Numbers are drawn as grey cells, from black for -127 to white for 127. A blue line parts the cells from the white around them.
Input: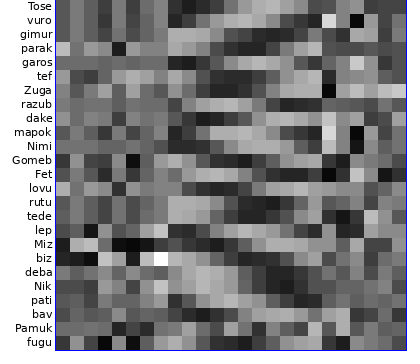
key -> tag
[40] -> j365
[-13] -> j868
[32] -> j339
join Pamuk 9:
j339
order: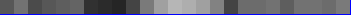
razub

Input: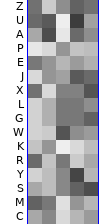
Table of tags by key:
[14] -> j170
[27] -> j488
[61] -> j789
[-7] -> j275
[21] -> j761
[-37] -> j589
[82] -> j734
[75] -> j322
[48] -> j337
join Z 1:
j322
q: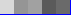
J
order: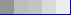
K
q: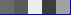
U
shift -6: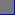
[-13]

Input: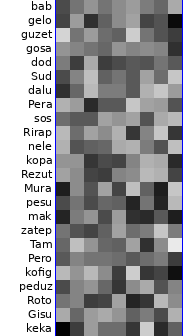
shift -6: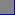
[-2]
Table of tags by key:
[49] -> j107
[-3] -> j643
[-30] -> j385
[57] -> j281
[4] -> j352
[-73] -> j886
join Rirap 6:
j352
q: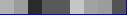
Pera

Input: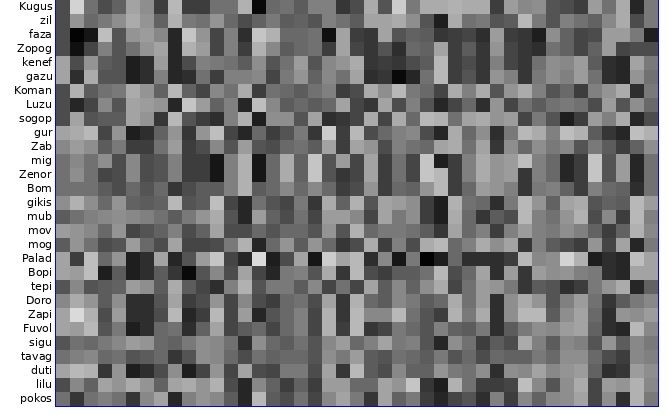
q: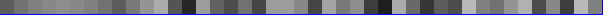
mub
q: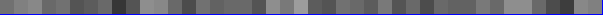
tavag
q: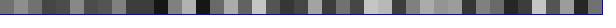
Zenor
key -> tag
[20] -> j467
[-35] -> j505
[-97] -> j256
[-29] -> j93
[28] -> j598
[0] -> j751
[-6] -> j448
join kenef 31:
j751

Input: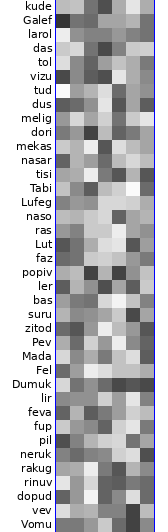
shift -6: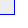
[103]
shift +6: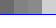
[-14   8  16  86]
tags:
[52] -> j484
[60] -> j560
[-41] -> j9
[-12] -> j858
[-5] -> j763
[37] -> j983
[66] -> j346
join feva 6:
j560

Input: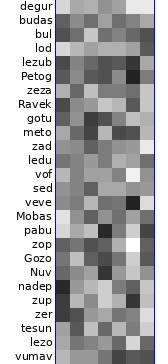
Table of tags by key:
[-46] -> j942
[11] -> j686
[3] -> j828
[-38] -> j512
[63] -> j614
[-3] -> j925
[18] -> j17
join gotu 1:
j17
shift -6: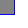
[-3]
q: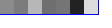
veve
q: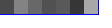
lezub
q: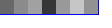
Nuv
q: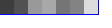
zer
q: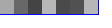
meto

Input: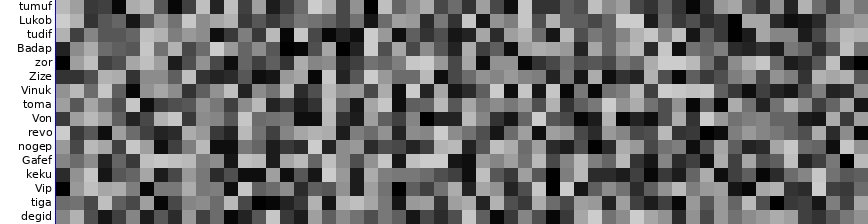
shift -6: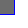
[-25]
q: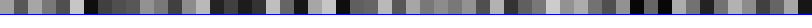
toma
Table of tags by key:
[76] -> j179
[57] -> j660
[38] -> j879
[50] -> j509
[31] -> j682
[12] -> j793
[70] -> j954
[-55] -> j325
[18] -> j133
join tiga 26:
j682
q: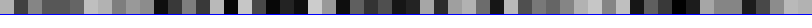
tudif

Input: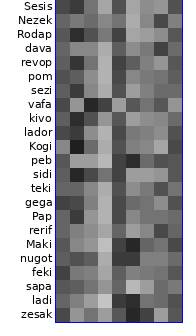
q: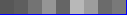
sapa
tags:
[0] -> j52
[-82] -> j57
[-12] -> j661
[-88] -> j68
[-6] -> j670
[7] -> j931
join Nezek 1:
j670
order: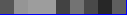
sidi
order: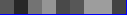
zesak

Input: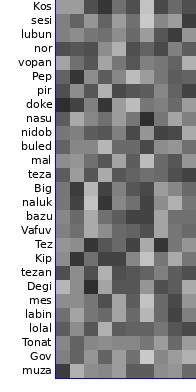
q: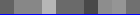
buled
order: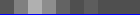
tezan
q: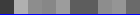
muza
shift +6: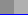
[19 54]
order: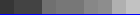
naluk
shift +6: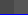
[-48 -35]

